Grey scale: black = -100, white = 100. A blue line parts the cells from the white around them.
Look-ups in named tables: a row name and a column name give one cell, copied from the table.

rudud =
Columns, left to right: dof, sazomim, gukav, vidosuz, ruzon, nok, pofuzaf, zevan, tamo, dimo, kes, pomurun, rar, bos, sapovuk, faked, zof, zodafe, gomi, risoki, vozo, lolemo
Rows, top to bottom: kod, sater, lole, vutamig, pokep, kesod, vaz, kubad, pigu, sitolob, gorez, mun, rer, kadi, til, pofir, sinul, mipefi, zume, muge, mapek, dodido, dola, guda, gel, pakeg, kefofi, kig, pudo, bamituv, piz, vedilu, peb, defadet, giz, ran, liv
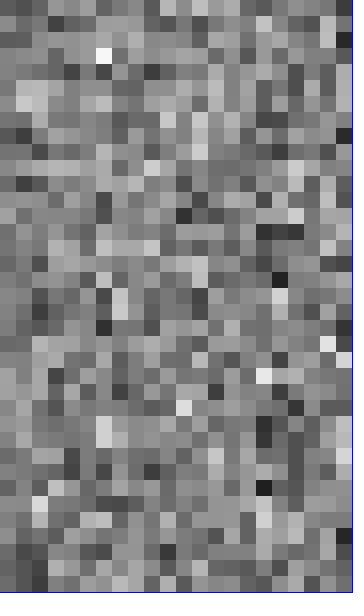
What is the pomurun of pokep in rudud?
0
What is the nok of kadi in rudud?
-6
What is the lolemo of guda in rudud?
-10
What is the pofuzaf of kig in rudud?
63
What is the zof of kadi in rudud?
27
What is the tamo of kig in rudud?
8
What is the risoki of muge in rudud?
-37
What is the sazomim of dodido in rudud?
-15
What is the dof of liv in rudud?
-15
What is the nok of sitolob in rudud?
-2
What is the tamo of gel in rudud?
-19
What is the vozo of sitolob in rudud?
-37
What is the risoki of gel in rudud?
15
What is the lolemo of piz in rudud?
13
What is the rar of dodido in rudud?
-29
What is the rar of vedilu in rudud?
-13
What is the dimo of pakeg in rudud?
-29
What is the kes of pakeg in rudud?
-19
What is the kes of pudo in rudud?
4
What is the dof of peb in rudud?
0
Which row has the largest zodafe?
zume

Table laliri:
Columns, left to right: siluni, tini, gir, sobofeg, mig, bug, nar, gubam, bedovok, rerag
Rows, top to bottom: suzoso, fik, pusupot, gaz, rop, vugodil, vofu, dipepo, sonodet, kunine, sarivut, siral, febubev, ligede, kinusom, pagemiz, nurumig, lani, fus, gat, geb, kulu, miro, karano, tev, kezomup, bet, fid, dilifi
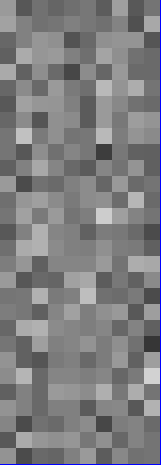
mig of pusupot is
-35
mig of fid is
18
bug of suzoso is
-7
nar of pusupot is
13
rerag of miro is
24
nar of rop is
-20
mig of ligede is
-9
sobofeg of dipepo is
13
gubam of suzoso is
25
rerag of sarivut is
-25
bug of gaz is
-13
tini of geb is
34
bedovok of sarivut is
16
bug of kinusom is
-24
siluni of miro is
15

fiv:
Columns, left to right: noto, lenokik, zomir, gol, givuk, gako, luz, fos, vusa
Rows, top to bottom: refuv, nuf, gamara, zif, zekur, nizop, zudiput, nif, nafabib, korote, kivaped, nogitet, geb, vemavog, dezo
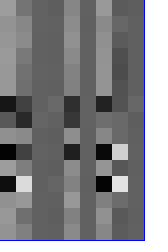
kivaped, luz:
17
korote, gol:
-25
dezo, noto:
15
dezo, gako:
-24
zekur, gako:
-24
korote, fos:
63
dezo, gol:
-25
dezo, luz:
6
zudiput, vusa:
-19
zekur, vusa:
-25
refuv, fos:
-29
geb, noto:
14
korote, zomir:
-23
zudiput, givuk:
-63
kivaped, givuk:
10

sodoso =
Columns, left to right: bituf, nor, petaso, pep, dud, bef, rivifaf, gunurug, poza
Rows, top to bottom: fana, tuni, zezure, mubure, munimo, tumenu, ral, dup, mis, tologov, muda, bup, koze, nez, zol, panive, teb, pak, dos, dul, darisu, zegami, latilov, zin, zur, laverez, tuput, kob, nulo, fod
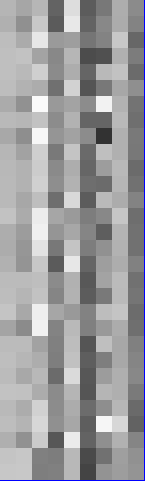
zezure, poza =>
-19
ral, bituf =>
34
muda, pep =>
8
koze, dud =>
70
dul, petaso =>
87
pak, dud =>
39
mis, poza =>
-5
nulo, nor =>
56
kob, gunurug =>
39
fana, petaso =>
43
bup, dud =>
40
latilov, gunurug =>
32
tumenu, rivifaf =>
-6

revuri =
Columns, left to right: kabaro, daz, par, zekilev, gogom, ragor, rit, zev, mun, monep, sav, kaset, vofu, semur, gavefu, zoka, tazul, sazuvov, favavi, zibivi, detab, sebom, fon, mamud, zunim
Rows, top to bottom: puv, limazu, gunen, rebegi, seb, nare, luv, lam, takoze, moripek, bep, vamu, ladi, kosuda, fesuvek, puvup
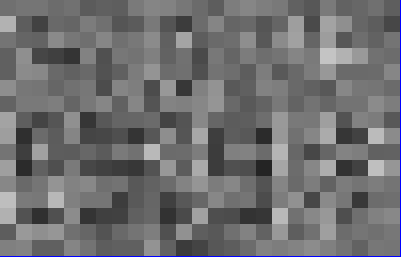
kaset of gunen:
29
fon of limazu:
-20
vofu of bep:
33
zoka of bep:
-39
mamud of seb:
-16
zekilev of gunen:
8
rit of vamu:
-13
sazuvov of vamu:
4
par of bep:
-24
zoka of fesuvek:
2

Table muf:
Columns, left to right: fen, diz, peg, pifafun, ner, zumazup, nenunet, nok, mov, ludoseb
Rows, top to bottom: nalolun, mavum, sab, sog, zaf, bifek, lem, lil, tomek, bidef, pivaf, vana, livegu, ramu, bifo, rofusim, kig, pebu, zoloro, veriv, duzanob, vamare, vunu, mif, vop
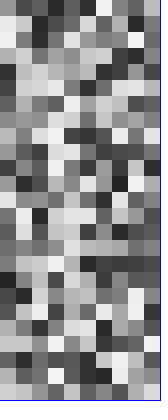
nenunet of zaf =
-61
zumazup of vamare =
55
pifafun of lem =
-25
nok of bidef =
-41
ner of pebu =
69
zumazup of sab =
19
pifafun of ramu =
63
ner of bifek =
-2
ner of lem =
86
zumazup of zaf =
46
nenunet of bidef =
-49
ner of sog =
11
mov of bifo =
-39
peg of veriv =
86
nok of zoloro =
-1
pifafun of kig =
88
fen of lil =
8
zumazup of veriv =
-17
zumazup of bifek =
-61
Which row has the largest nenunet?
nalolun

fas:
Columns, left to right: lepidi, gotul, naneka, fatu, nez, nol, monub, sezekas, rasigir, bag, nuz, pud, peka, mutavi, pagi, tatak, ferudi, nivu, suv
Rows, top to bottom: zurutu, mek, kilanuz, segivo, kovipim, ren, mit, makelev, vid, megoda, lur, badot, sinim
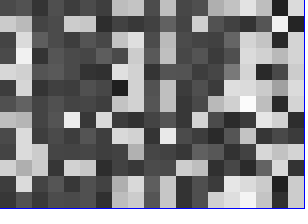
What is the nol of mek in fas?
56
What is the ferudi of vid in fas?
-58
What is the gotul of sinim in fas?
-36
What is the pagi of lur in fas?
-44
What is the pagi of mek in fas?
-49
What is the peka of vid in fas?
-52
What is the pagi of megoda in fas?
-61
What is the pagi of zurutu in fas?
52
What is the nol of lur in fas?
56
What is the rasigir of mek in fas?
-56
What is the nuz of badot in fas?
55
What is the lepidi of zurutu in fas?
-42
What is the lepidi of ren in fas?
-52
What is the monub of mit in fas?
-51
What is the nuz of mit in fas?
50
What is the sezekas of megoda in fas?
-48
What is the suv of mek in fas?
-71
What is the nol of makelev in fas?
-56
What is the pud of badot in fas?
-60

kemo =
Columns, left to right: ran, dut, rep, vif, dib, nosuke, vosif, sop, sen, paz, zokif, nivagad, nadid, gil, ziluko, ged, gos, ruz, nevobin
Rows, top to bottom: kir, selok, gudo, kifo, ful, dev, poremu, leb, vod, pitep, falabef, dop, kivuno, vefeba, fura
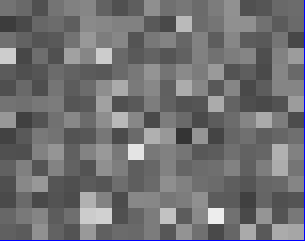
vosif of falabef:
13
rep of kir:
-37
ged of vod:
-12
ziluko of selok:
13
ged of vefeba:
-43
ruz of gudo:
-8
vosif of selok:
6
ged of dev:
-43
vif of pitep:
17
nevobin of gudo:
-44
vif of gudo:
-30
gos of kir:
-33
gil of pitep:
-28

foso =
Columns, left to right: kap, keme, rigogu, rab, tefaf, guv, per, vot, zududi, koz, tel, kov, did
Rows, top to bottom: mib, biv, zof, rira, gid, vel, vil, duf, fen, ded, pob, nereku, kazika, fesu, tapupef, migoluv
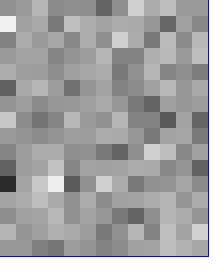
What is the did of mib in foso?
21
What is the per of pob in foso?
26
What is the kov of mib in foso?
20
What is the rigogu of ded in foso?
35
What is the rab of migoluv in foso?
-8
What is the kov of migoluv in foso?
39
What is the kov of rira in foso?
21
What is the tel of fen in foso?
27
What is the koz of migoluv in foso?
27
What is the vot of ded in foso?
-22
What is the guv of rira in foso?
22
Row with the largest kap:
biv

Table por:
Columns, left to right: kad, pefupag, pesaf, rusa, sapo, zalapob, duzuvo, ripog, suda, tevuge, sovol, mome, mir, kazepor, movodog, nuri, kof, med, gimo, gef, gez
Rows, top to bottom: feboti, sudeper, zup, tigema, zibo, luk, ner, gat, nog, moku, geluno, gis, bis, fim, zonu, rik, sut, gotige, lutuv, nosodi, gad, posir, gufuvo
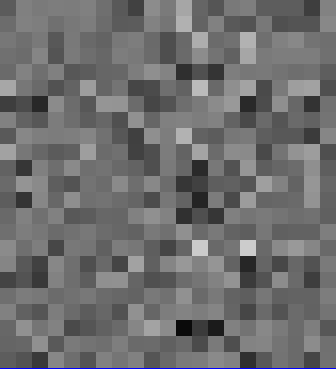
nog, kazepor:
-28
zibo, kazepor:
-59
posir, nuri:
3
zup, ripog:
-6
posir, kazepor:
-4
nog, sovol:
-2
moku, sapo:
-25
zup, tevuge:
-17
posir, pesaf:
13
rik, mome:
-21
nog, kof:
-26
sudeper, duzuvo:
-15
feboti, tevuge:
10
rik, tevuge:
-26
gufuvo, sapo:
-14
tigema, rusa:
-34

